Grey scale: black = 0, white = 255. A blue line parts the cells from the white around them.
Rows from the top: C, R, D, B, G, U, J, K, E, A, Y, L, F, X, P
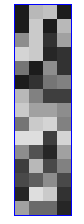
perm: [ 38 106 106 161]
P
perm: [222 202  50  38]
X
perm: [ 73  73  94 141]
F
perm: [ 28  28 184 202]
R
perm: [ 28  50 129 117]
U
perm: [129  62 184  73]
L
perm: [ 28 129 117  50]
U

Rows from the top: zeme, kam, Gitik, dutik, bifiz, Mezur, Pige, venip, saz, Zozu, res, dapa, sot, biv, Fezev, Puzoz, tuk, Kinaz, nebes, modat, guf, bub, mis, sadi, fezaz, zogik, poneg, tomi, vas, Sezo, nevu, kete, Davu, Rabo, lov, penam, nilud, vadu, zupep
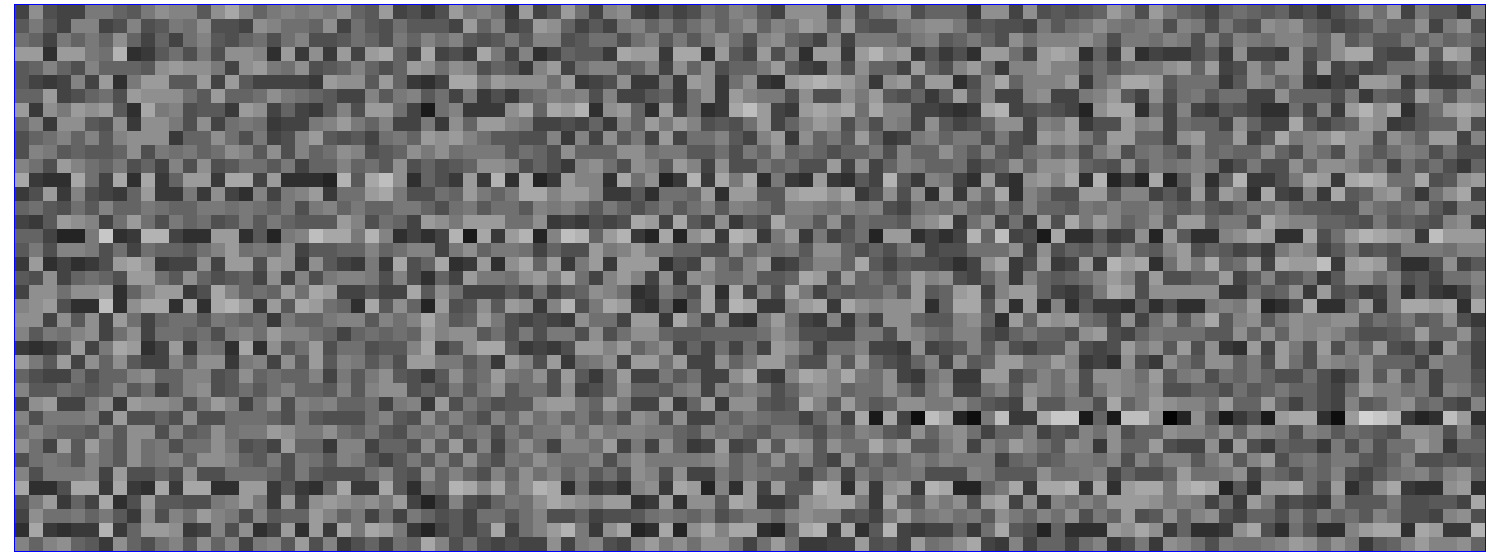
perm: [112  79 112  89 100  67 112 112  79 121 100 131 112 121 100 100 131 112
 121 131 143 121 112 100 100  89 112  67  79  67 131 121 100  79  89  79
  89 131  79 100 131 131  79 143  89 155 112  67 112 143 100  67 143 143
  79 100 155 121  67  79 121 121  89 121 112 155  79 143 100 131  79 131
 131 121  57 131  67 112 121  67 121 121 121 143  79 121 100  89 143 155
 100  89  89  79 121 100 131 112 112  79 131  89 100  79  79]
nilud
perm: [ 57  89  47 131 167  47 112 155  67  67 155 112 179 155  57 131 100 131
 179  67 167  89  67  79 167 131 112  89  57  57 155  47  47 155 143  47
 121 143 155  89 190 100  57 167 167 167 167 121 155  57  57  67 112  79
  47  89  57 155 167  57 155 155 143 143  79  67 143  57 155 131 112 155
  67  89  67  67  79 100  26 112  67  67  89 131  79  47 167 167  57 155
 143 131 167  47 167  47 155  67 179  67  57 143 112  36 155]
venip
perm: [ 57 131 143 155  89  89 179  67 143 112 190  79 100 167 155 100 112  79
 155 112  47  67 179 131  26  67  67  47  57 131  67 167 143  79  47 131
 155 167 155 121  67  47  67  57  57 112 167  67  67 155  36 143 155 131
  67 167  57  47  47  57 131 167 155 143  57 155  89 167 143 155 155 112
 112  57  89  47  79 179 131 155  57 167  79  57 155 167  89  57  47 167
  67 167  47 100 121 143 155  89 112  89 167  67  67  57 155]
venip
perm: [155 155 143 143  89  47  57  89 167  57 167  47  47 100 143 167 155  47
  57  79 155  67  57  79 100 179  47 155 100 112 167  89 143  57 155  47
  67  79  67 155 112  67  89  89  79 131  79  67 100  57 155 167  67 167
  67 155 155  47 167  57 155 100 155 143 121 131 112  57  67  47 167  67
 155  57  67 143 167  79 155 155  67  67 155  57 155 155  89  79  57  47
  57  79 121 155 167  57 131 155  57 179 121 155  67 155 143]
dutik
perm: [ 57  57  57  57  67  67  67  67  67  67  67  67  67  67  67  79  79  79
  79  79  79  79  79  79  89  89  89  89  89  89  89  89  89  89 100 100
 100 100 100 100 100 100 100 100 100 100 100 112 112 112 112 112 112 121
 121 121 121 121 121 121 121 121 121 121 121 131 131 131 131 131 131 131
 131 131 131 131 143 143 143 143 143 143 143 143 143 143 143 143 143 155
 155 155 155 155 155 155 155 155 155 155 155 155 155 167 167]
vas

